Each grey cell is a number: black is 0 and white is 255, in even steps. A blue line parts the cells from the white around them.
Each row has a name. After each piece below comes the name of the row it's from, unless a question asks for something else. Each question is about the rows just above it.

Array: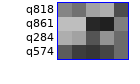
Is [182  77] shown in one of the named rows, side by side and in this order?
no
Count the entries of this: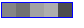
5
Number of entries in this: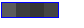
4
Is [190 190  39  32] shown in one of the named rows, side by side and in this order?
yes
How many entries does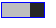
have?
3

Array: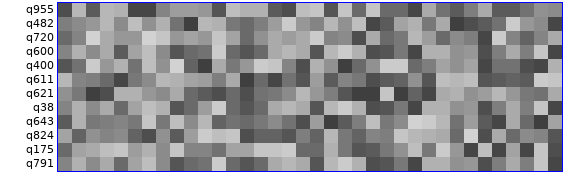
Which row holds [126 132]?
q643
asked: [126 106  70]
q611
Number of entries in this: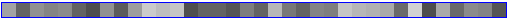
36
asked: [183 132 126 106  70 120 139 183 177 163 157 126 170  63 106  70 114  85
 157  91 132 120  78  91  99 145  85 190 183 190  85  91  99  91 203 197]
q611

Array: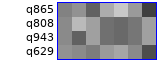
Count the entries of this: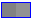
2
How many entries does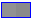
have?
2
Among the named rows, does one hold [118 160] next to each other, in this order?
yes
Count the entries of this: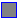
1

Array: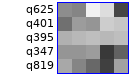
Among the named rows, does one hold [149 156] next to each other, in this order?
yes
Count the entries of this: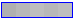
5
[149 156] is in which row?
q347
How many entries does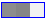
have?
3
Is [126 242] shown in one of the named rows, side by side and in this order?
no
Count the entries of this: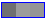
3
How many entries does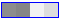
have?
4

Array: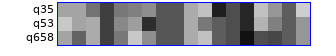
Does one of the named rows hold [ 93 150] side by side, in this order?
yes
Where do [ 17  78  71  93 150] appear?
q658
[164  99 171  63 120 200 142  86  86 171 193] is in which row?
q658
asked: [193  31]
q35
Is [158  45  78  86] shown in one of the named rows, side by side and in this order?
no

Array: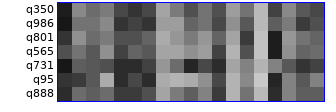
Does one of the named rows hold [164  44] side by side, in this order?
no
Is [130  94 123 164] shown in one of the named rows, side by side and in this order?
no
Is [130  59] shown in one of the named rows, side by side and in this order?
yes
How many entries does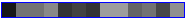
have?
13

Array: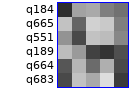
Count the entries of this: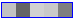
5
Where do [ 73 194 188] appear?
q551
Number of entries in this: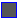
1
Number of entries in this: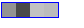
4
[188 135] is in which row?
q551
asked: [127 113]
q184
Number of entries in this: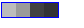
4

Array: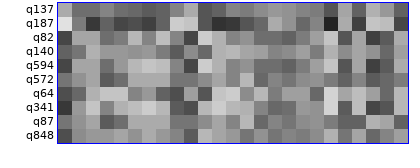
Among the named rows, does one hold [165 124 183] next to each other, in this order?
no
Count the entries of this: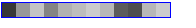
12
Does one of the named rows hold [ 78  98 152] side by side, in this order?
no
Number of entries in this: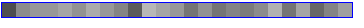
25
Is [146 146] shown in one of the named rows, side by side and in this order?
no

